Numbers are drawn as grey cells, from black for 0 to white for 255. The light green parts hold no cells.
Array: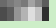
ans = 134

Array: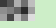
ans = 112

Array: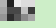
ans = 220

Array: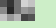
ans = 211

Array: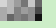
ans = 200

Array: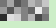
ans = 154

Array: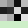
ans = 15

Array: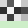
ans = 255

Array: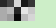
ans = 25

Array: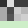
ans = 61
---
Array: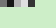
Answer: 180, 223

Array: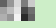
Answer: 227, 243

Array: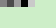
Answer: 158, 201

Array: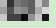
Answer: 134, 214

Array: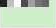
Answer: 76, 253

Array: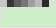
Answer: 118, 199

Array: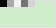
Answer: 242, 242

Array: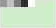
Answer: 123, 253

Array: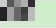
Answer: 103, 203
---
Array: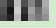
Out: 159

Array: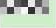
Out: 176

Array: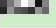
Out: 132

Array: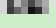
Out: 171

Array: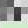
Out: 151

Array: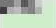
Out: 204

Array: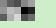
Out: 34
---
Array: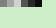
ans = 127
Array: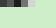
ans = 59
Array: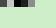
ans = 72
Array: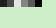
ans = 32
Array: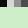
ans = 10
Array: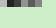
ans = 188
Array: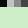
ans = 8
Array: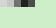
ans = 213
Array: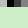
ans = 188
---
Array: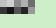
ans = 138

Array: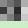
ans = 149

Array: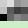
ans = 91

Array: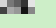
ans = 94

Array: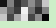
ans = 113

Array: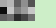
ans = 127

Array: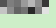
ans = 183

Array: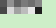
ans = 122

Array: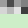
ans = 75

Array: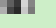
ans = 56
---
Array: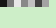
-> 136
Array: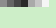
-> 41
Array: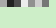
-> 236
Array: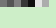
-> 55
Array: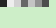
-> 103
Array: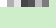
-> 70
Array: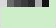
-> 60
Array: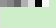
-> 176
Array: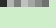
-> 192
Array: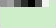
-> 43
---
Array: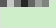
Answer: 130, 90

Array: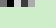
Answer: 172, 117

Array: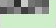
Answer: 89, 74

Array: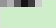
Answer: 204, 149

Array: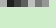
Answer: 150, 176

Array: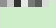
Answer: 219, 145

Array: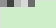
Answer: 108, 145
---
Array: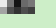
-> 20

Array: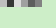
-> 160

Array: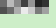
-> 148

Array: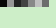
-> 136

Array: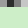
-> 45

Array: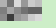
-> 152

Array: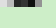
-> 52

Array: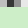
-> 54

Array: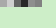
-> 39

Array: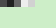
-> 103
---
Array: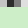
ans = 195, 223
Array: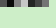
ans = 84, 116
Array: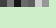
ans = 64, 151
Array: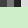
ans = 64, 221
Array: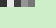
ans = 50, 119
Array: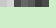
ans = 200, 75
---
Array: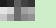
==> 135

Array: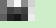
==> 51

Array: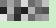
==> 151

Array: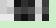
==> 219

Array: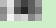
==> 135

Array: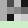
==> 217

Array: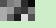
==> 221

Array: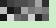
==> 35

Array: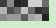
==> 179

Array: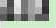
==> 90
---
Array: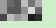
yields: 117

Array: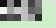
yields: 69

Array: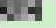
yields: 160

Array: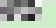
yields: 60

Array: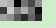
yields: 73

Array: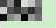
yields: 193

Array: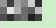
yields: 205

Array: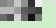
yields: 47
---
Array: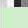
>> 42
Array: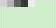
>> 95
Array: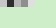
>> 184
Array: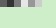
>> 123
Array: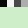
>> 73
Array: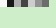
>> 175
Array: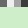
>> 162
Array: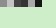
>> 68
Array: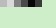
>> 128
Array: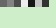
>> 76
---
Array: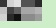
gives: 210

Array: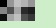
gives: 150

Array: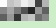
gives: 195

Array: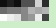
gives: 31

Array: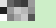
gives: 99

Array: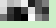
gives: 181
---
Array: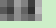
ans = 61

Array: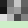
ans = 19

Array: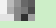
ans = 91

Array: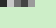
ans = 155

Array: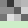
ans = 144

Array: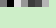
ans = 60

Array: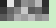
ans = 132

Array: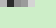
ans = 212

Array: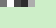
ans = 173
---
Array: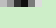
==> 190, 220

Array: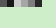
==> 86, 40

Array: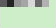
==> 92, 177

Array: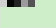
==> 208, 83

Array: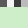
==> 90, 187

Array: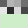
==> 96, 71

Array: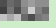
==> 78, 130

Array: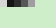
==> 213, 158

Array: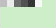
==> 191, 248

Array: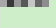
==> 167, 141
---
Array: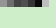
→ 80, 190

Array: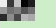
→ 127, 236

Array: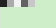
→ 242, 242

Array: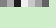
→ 240, 240

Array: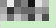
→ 103, 235

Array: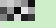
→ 2, 230

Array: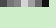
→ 212, 212

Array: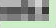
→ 96, 210
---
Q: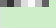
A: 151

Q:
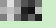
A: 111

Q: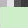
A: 86

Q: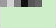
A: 127

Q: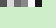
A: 111

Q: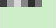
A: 215

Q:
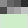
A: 167

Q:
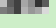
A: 65

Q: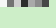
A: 207
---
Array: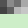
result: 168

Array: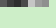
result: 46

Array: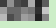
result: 104

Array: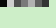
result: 79

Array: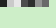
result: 231

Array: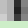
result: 119

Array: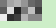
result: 46

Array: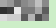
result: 206

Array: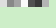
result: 164

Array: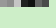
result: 197
